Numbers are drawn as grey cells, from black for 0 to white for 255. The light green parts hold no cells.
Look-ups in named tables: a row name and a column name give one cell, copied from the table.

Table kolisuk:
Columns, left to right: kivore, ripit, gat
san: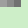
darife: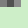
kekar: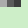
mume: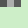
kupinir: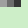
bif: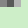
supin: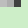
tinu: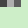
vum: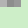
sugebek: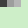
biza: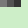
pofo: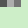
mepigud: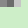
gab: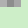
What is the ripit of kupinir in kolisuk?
108
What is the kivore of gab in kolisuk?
176
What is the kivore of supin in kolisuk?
189
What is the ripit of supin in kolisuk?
173
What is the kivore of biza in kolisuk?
121
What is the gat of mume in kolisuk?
90
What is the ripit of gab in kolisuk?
141
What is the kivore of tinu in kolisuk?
68
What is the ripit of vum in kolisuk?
141
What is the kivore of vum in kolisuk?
179
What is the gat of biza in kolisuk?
52
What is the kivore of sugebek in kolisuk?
62
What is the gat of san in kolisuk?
113
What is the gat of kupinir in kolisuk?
53
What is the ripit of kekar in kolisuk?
91
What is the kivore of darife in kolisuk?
125
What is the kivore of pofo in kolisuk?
84
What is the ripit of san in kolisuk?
138
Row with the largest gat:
mepigud

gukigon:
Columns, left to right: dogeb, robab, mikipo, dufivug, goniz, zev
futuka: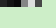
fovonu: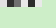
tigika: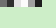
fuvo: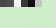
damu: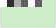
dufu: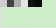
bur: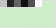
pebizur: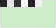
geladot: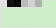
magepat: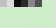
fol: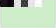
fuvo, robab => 78
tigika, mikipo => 227
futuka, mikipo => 10
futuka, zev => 71
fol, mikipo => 225
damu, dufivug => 97
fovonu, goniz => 44
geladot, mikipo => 6
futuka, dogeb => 36
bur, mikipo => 99
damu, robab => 46
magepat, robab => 219
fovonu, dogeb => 225
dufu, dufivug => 226

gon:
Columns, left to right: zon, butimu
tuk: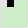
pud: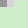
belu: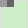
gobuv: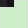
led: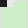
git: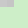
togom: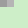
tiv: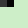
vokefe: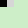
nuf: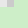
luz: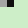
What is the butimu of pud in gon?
214
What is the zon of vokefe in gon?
4
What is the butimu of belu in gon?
101
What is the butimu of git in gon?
197
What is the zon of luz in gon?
164
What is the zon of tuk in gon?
227
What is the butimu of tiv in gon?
4
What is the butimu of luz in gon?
15
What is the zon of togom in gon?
157
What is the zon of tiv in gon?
54
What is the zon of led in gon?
29
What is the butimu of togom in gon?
181
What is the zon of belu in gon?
156
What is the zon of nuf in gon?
232
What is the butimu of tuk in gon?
5
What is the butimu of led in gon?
231
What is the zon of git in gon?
201
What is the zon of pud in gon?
150
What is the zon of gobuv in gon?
35
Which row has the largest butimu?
led

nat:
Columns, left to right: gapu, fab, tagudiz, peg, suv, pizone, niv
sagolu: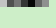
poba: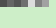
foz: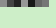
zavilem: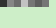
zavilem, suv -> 118
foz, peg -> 151
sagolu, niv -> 143
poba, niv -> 161
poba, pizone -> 128
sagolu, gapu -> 195
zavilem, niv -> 118
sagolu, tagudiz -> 117
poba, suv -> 220
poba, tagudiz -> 84
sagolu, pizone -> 100
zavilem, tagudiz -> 108
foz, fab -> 68
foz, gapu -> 141
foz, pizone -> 102
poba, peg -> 111
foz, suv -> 24
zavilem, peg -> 194
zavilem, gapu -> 49
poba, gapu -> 77
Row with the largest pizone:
poba

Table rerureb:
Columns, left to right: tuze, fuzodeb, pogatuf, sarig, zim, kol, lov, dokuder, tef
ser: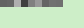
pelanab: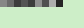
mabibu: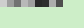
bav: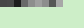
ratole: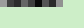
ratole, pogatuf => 44
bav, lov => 141
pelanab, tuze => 135
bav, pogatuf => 29
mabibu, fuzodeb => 157
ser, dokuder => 113
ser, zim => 128
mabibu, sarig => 184
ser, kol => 153
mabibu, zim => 159
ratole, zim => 63
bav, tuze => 70
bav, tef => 167
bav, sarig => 105
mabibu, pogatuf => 114
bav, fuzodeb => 72
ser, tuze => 99

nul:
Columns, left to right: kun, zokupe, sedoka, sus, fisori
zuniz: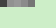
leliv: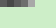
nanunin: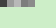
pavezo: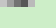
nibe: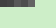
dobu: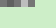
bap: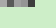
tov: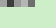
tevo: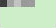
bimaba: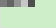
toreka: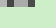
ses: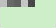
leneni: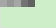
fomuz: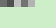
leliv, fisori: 168
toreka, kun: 183
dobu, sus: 189
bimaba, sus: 199
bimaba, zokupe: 100
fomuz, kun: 109
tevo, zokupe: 162
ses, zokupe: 104
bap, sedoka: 161
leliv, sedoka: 93

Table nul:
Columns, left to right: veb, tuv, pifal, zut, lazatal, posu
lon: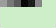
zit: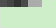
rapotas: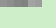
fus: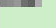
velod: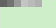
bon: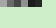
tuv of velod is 114
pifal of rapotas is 133
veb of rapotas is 148
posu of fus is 171
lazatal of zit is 171
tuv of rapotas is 141
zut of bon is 144
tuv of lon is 120
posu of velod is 176
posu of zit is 172
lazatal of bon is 28
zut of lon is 7
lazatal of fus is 97
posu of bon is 38
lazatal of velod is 186
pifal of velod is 154
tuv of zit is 68
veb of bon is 167
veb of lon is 157

